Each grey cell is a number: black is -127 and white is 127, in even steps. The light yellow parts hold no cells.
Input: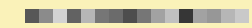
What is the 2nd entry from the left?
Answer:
11
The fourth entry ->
-29
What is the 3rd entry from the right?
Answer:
23
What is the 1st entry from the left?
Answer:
-40
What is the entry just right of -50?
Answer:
-9

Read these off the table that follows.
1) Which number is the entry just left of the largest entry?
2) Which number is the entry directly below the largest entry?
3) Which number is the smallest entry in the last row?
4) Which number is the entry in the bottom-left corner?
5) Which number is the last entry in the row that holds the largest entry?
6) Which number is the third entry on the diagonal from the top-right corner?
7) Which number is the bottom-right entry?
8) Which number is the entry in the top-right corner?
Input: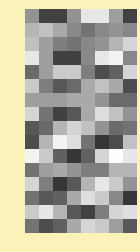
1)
85
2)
53
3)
-50
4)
-12
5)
103
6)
19
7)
-39
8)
-62

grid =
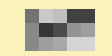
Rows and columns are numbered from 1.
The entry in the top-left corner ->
-13
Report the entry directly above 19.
-62
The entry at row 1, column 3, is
63
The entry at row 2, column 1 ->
9

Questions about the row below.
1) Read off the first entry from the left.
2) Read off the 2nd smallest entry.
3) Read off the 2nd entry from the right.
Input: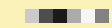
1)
74
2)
-50
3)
118

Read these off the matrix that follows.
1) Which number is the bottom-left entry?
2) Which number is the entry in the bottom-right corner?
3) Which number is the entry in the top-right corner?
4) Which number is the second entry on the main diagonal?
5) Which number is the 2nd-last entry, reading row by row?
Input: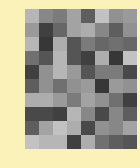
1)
66
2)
-42
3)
26
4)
-63
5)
-33

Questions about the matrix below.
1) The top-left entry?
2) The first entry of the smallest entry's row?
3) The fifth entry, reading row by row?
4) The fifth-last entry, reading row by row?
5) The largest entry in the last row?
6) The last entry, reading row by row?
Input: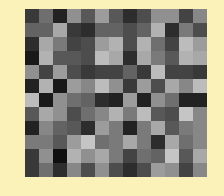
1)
-70
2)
-70
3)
-39
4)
-50
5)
28
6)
7

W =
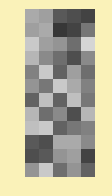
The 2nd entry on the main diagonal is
42
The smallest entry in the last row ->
-29
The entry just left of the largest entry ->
-17
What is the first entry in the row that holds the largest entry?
73
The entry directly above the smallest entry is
-38
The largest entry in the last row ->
73
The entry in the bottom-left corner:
20
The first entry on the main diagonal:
42
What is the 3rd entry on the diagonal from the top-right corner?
20
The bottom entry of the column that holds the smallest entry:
-17
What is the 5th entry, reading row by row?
-60
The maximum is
85
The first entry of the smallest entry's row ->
31
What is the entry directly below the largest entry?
10
